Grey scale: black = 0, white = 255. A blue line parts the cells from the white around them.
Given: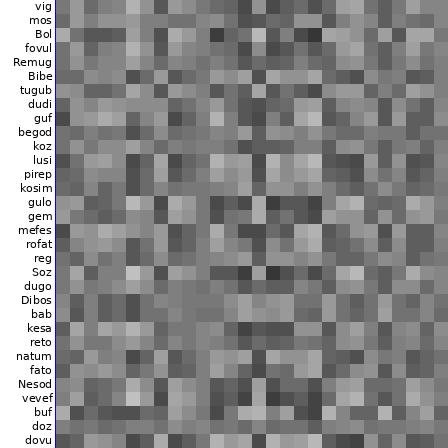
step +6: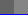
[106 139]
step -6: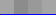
[159 134 147 159]
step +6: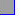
[165]

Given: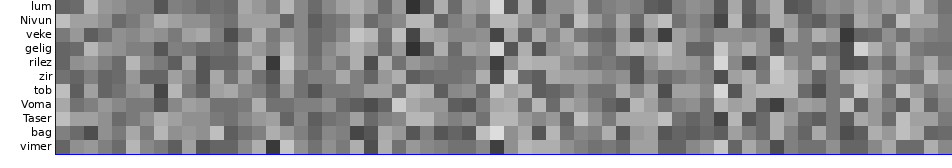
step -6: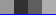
[146  43  88 168]
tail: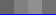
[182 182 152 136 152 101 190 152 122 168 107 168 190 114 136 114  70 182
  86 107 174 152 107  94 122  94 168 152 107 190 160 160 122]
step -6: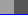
[154  80]
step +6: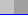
[202 166]
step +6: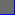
[113]
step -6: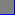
[122]
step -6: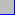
[184]

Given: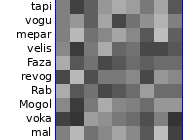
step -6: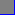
[122]
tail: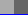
[114  72  72  87]
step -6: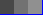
[ 66 108 138]
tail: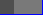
[136  72 151 136]
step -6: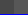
[66 81]

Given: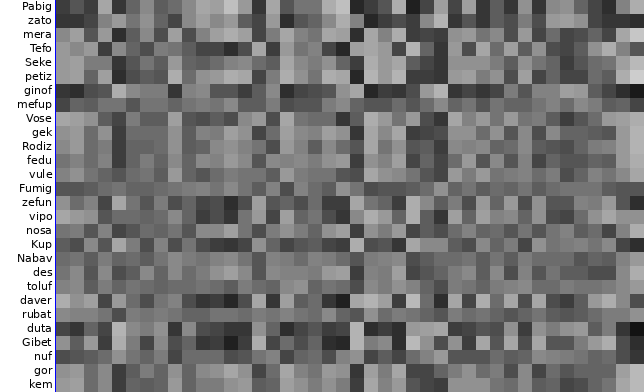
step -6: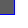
[87]
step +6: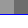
[159 114]
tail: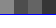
[ 61  32  61 173  69 108  77 100  46  39 179 124 137  46 185 145  77 145
  61 166  85 166  77 166  85  85 124 153 173  77  46]
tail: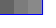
[ 93 137  77 130  85 116  93  93  77  77 137 173]

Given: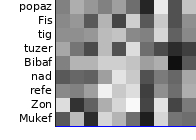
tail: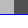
[221 110  75  44  63]
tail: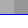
[129 159 110  37 234  81 195]
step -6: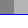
[123 174]
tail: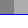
[151 129 159 110  37 234  81 195]
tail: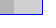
[195 159 174  15  89]
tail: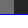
[234  81 195]
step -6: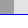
[153 221]

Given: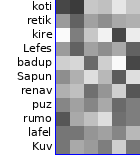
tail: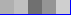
[86]
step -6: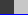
[ 53 193]

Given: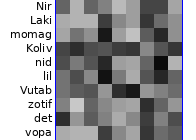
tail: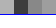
[ 54 108 144]
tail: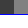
[77]

